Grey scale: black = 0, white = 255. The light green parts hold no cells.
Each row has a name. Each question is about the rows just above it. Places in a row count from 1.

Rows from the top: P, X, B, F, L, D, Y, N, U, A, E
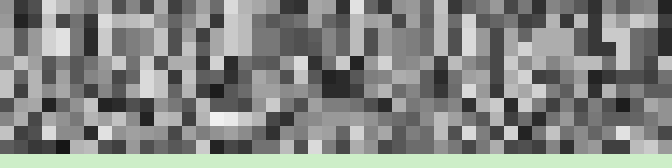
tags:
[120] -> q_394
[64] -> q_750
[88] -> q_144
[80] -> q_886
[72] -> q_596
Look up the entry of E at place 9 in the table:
q_750
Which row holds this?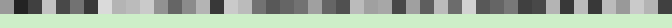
X
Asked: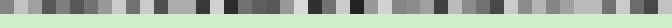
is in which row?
L
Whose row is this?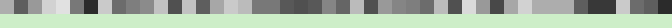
F

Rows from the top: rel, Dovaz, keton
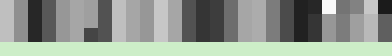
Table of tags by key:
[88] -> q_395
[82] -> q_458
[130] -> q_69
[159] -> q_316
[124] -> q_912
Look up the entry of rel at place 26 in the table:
q_69
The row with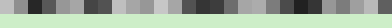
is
keton
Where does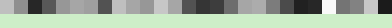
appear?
rel

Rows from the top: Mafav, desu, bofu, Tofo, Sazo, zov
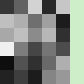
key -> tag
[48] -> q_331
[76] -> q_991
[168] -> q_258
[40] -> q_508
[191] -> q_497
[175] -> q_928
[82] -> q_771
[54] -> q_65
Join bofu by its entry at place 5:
q_331
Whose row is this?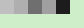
desu
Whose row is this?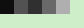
Sazo
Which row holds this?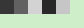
Mafav
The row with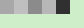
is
bofu

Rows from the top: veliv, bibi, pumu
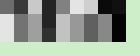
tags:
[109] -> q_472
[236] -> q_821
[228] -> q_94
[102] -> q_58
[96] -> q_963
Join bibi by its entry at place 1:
q_94
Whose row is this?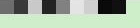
veliv
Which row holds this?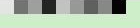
bibi
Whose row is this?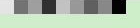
pumu

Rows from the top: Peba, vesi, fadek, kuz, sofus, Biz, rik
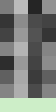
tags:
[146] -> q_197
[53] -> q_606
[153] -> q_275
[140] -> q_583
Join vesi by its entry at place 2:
q_583
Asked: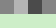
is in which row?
kuz
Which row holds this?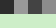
sofus

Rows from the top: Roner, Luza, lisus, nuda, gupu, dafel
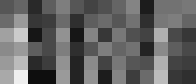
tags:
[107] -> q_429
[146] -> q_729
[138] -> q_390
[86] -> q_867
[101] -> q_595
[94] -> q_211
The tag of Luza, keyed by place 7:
q_211
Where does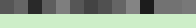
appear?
Roner

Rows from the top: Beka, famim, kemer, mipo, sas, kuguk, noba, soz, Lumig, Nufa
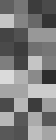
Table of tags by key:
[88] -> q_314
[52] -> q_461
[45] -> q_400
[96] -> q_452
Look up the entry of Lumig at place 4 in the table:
q_314
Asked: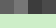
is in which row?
Beka
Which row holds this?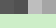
Nufa
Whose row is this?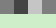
sas
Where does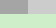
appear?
noba

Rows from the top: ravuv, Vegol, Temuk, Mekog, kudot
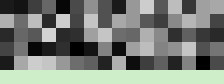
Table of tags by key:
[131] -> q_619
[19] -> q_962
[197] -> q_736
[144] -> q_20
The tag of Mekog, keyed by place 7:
q_962
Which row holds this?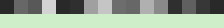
Temuk
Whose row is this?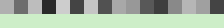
Vegol
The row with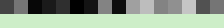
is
Mekog

